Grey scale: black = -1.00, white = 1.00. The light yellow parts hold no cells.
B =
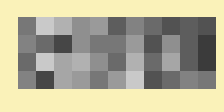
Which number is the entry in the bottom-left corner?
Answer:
0.02
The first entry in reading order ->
-0.07
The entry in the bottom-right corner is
-0.07
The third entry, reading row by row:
0.39
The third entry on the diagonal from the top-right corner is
0.30
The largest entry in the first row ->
0.58
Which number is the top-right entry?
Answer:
-0.36
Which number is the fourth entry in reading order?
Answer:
0.12

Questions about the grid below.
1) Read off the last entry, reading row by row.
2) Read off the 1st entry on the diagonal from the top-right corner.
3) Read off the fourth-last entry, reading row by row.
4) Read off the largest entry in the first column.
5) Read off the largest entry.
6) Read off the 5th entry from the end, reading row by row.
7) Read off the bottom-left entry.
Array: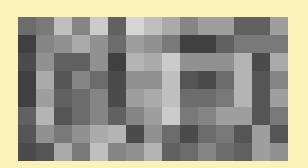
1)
0.14
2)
0.24
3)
-0.15
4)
-0.15
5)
0.68
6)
0.04
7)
-0.41

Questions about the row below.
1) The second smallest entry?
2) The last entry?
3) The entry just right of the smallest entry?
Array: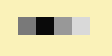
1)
-0.05
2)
0.70
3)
0.19

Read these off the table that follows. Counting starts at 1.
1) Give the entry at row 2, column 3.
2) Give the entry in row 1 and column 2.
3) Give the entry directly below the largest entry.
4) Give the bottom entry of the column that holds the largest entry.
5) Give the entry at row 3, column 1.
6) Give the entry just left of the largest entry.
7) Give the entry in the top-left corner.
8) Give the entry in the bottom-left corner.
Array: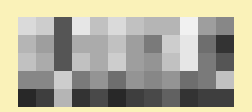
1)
-0.33
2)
0.61
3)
0.80
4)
-0.60
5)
0.51
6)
0.42
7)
0.71
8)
-0.69

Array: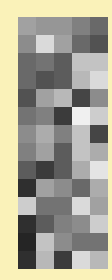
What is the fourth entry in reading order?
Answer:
0.00
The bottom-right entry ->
0.44
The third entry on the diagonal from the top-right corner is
-0.28
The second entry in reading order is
0.18
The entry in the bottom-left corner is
-0.63
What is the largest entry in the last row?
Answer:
0.71
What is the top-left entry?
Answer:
0.26
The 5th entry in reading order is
-0.18
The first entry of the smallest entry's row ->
-0.71
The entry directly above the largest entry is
-0.46
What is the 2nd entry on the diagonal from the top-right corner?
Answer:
-0.18
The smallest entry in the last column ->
-0.46
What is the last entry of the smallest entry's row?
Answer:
-0.10
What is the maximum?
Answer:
0.88

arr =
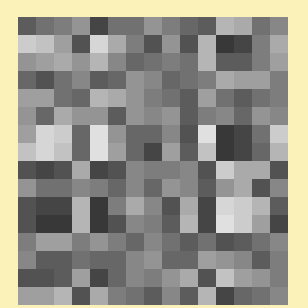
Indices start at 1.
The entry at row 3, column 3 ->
0.33
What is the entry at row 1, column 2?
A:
-0.11
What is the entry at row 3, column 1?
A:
0.16
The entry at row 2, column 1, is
0.60
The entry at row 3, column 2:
0.25
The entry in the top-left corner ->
-0.28
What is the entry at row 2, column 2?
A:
0.52
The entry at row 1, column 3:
-0.02
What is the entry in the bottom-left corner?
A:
0.25
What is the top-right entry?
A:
0.06
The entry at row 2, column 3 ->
0.25

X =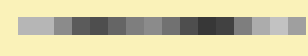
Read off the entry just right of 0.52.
0.25
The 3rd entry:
0.09
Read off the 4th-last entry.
-0.01
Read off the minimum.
-0.57
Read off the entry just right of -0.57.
-0.49

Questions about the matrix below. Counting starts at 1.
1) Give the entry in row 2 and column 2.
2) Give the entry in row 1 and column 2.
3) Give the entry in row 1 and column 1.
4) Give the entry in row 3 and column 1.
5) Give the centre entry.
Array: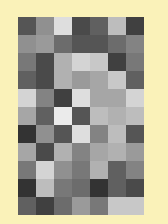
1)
0.21
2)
0.13
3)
-0.33
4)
-0.06
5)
-0.33
